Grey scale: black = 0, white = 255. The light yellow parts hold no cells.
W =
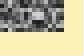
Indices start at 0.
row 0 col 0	126
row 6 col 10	59
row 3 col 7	109
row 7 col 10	110
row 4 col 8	167
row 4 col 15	49
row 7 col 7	77
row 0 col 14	63
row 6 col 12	183
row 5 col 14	89
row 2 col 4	146
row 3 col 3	115
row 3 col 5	138
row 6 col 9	47
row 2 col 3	133
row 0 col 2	196
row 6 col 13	85
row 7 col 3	114
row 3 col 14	97
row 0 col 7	61
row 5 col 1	96
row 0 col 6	94
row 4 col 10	185
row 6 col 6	179
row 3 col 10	204
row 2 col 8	124
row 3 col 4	93
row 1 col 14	38
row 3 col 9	209
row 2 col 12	160
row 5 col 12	78

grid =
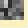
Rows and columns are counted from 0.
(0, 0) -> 127
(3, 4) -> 89
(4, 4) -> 159
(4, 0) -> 114
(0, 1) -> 204
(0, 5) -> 130
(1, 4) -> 126
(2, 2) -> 112
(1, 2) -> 45

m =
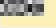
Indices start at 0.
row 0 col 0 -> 44
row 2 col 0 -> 205
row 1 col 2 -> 176
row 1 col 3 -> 163
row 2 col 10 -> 67
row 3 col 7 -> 203
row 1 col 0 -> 205
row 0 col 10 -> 185
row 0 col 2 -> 89
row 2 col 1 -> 117
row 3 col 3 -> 142
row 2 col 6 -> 104
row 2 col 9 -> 84
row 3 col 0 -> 88

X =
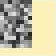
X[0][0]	135
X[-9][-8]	164
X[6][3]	110
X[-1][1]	192
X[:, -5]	[152, 133, 155, 220, 119, 130, 110, 63, 98, 215, 51, 64]
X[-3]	[39, 208, 208, 215, 38, 185, 68, 66]
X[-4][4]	50
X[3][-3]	68
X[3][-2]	113
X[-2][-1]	138
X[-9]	[164, 53, 195, 220, 156, 68, 113, 211]
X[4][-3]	123
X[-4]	[98, 211, 138, 98, 50, 106, 130, 38]
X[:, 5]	[72, 188, 82, 68, 123, 41, 188, 191, 106, 185, 146, 207]
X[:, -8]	[135, 73, 61, 164, 222, 184, 176, 156, 98, 39, 123, 212]
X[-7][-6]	84
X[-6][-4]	77
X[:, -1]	[76, 142, 161, 211, 49, 223, 104, 166, 38, 66, 138, 143]
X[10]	[123, 142, 74, 51, 69, 146, 154, 138]
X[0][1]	142
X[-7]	[184, 181, 84, 130, 44, 41, 151, 223]
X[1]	[73, 202, 199, 133, 95, 188, 96, 142]

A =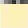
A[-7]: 202
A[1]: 130

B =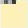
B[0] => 193
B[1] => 92
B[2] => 175

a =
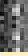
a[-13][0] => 46
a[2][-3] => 211
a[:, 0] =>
[46, 36, 49, 15, 124, 31, 100, 87, 54, 23, 43, 70, 33]
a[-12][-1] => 122
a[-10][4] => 187
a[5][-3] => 157
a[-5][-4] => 141
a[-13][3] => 57
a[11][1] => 62
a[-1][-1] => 136
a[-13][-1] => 106
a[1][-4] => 122
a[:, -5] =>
[90, 96, 64, 97, 91, 86, 76, 94, 90, 64, 99, 104, 42]
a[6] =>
[100, 59, 76, 23, 132, 139, 125]
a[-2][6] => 105
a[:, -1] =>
[106, 122, 130, 101, 105, 103, 125, 116, 118, 130, 103, 105, 136]
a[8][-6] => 87
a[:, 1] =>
[20, 69, 92, 48, 53, 48, 59, 56, 87, 64, 41, 62, 97]
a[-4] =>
[23, 64, 64, 170, 227, 68, 130]
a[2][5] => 58
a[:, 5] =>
[122, 91, 58, 79, 133, 106, 139, 98, 82, 68, 115, 101, 85]

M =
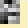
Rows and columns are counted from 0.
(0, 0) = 167
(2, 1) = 147
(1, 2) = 116
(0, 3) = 124
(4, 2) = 218
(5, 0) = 46
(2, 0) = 184
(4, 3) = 197
